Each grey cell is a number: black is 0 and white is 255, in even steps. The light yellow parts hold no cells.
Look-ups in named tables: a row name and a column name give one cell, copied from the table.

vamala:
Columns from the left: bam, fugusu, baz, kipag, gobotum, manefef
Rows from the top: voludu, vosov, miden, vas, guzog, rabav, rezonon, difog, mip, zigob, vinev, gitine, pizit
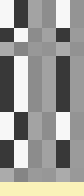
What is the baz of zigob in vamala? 163
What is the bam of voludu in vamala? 247
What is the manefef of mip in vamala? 148
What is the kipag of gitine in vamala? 162
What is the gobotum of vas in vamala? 171
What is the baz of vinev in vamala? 140
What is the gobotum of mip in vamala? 247
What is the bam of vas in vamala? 171

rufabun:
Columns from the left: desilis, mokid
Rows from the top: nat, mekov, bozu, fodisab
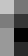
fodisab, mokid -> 42
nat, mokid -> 118
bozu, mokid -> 3
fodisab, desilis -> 153
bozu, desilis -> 153
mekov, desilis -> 124
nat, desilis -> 197
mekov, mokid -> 54

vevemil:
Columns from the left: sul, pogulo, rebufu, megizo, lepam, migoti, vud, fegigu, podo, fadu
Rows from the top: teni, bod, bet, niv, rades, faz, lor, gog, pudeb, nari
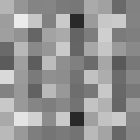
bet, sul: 159
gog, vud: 195
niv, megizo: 150
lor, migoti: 110
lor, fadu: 121
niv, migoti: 101
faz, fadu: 135
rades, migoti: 128
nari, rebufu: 126
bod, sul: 157
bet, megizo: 163
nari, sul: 185
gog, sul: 200
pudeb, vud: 160
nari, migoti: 115
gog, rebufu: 133
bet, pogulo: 147
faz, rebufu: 122
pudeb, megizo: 141
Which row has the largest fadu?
gog

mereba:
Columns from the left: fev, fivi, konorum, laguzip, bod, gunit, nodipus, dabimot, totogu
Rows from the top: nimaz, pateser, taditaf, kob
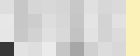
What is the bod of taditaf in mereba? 217
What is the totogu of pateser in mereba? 225
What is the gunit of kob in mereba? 167
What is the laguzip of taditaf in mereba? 224
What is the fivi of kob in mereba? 226
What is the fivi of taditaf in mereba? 200
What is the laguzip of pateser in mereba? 221
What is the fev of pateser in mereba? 231
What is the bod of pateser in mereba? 215
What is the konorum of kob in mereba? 222
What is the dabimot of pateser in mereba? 211
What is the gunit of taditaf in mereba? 195
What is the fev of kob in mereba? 55
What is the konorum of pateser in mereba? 205
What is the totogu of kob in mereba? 216
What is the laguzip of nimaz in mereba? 216
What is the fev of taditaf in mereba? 230

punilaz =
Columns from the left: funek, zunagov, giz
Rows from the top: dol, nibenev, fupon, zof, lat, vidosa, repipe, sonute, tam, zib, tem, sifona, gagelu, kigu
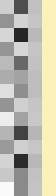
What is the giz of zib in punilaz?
182
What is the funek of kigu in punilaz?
250
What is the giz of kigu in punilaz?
196
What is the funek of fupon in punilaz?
214
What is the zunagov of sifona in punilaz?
43
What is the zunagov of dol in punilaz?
78
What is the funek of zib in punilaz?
181
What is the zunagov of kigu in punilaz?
138
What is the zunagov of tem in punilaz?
207
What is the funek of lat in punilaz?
186
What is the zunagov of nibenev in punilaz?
211

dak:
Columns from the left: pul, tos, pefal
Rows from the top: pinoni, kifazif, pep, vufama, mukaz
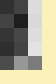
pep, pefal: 221
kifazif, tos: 30
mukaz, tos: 151
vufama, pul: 46
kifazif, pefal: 217
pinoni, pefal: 220
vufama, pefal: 227
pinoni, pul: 49
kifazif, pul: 67

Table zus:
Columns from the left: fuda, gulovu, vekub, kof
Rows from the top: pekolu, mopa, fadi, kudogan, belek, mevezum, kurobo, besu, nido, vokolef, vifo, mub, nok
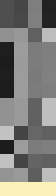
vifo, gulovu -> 156
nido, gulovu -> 153
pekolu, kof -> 33
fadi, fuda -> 145
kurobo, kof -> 126
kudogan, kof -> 127
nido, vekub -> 96
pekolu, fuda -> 79
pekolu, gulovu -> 70
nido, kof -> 190
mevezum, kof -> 129
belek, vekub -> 124
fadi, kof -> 189
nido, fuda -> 146
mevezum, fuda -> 30

